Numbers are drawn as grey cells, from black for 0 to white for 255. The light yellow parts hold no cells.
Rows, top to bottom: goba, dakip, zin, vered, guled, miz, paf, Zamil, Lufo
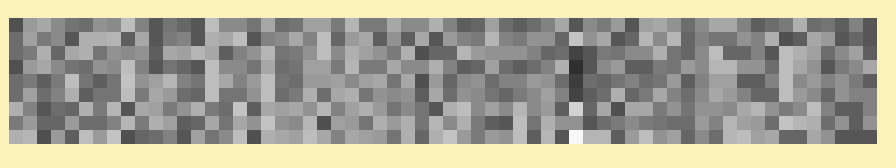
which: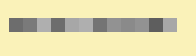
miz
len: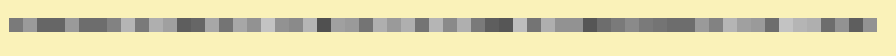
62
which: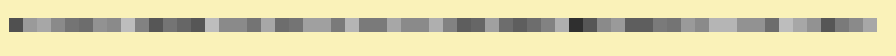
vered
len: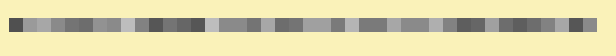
42

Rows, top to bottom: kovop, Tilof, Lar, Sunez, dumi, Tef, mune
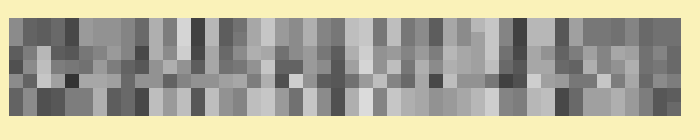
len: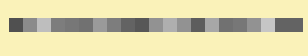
21
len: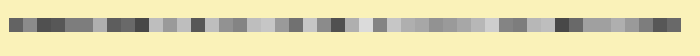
48
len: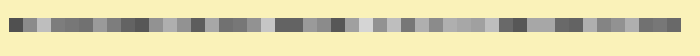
48

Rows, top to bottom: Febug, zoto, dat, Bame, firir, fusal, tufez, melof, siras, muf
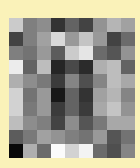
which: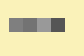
siras
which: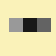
fusal
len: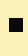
1
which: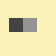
Febug
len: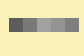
5
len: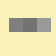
3
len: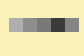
5

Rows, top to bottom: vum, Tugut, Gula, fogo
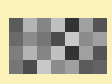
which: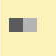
vum
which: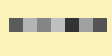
vum
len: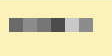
6
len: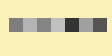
7
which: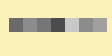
Tugut

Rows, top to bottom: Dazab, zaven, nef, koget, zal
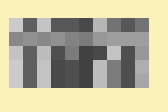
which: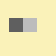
nef
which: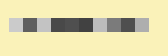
koget
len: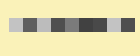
9
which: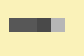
Dazab
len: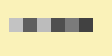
6
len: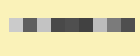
9

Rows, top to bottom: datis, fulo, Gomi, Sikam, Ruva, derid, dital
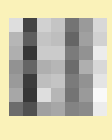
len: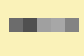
5
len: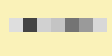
7
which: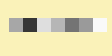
derid

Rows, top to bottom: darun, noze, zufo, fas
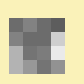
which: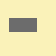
noze
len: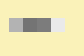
4
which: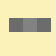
darun
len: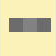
3
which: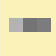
zufo
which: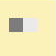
zufo

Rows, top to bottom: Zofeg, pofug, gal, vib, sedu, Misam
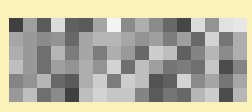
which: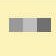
Misam
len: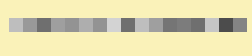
17

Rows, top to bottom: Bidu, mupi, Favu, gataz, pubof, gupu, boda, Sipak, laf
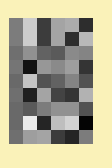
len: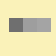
3
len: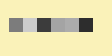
6
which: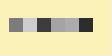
Bidu
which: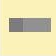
boda
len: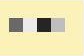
4
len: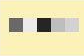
5
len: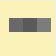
3

